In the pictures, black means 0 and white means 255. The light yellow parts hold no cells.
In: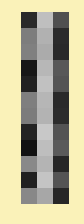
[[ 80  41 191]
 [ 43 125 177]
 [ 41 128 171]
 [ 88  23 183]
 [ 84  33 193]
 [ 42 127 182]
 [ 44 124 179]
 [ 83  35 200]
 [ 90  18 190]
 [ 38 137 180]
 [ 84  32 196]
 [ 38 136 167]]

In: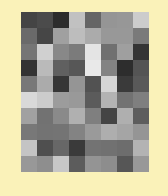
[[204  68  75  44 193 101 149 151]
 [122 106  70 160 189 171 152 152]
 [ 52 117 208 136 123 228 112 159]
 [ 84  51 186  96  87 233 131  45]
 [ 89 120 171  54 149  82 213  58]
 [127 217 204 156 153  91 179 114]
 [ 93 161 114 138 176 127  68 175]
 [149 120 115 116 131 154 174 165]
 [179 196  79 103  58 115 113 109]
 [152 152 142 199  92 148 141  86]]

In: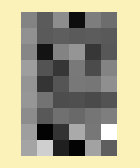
[[109 131  91 141  13 125]
 [ 89 145  90  94  90  92]
 [ 87 134  19 131 149  55]
 [131 158  83  54 121  75]
 [143 148  52  85 120 118]
 [ 83 150 115  77  79  74]
 [126 140  88 112 105 117]
 [255 158   3  51 170 119]
 [ 94 164 207  31   3 162]]

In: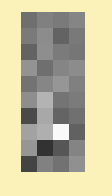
[[133 111 128 122]
 [121 122 140  99]
 [118  99 142 123]
 [140 147 111 133]
 [128 115 134 150]
 [123 142 179 116]
 [112  74 168 100]
 [ 97 162 175 249]
 [132 150  50  86]
 [144  68 129 114]]

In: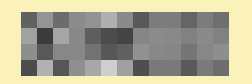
[[111  97 148 108 139 147 175 138  89 124 124 101 124]
 [129 161  59 165 136  94  76  68 134 139 137 129 138]
 [142 142  88 135 135 114  87  96 145 136 134 117 135]
 [109  76 177  86 143 167 206 160  78 121 121  89 122]]

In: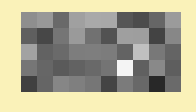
[[155 142 152 105 160 169 168  86  76 102]
 [135  95  71 117 154 113  82 159 158  67]
 [100 162  98 106 125 126 124  99 192 120]
 [ 94 118 102  90  98 105 116 244  96 137]
 [106  64 101 134 127 118  68 123 104  40]]

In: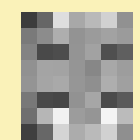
[[145  60 102 222 168 185 209]
 [155 122 140 174 147 155 162]
 [ 95 131  73  77 148 162  79]
 [157 145 164 163 149 135 168]
 [160 148 165 169 150 143 174]
 [ 90 120  73  70 146 166  75]
 [187 111 182 241 156 149 244]
 [143  63 103 212 172 186 209]]

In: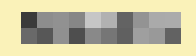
[[171  58 141 145 134 198 177  99 147 170]
 [ 98 105  87 144  78 137 118  96 159 153]]

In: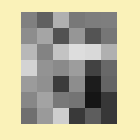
[[126 128  96 176 120 125]
 [118 141 165  82 150  84]
 [176 184 131 195 221 217]
 [104 211 147 138 157  66]
 [100 155 144  59 141  28]
 [ 55 135 163 120 116  21]
 [ 55 111 154 206  57  93]]
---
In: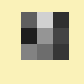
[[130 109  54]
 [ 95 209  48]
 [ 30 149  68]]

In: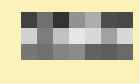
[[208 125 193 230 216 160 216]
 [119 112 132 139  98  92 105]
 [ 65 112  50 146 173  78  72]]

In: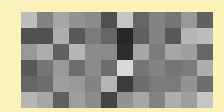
[[189 131 166 146 139  80 197 102 131 117 152  96]
 [181 166  96 158 139  68 146 166 131 173 158 197]
 [152 173  96 181 139 139  45 166 123 166 158 102]
 [102 109 158 152 131 181  60 109 123 123 146 109]
 [ 88 117 152 109 139 109 217 117 131 117 123 173]
 [ 80  80 173  88 123 102  38  96 131  88 181 189]]

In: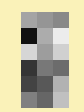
[[214 157 208]
 [164 149 136]
 [128 102 192]
 [ 67  88 178]
 [ 53 120 108]
 [ 17 172 236]]

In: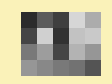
[[150 136 121 114  84]
 [121 157  69 179 150]
 [ 69 208  50 194 201]
 [ 43  91  63 214 172]]

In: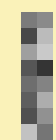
[[194 117]
 [159 201]
 [123 138]
 [110 131]
 [ 94 173]
 [ 86  52]
 [ 80 145]
 [ 72 187]]

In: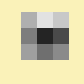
[[175 226 200]
 [159 111 138]
 [125  36  74]]

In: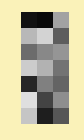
[[223  67 142]
 [204 178 115]
 [197  30  86]
 [184 211  93]
 [108 136 149]
 [ 38 128 100]
 [ 17   9 162]]
